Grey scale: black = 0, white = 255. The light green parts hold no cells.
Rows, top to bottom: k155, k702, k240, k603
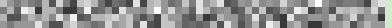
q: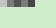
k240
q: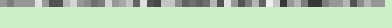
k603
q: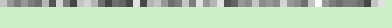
k155
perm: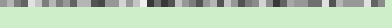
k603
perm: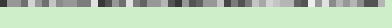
k240
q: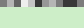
k603
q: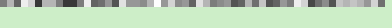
k702

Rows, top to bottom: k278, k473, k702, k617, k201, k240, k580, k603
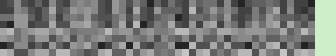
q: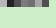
k617
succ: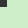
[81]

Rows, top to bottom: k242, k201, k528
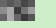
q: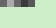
k528
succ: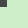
[87]
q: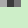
k201
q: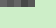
k242

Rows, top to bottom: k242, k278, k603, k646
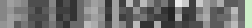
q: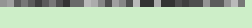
k646
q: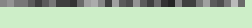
k278

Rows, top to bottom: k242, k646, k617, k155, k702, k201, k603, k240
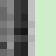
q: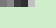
k242
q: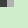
k201

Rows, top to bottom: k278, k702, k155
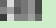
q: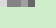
k155
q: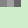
k155
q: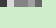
k155

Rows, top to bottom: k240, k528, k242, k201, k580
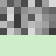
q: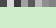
k242
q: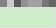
k528
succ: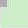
[160]
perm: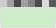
k240

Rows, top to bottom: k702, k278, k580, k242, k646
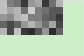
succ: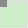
[180]
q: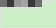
k702
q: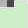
k646
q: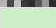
k646
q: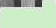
k702

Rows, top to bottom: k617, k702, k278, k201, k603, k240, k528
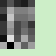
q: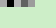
k528
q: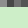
k603
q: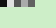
k240
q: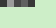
k201
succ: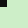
[224]

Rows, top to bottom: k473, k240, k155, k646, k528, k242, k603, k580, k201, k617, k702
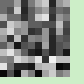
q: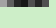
k580
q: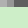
k646

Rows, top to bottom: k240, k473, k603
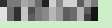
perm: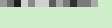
k240
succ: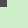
[122]
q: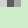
k240
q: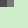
k473
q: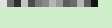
k473

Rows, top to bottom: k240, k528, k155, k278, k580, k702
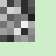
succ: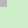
[91]
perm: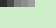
k702
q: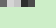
k528
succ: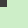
[128]
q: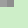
k580
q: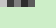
k240

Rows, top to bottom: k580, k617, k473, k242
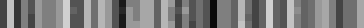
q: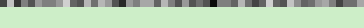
k617
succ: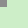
[99]

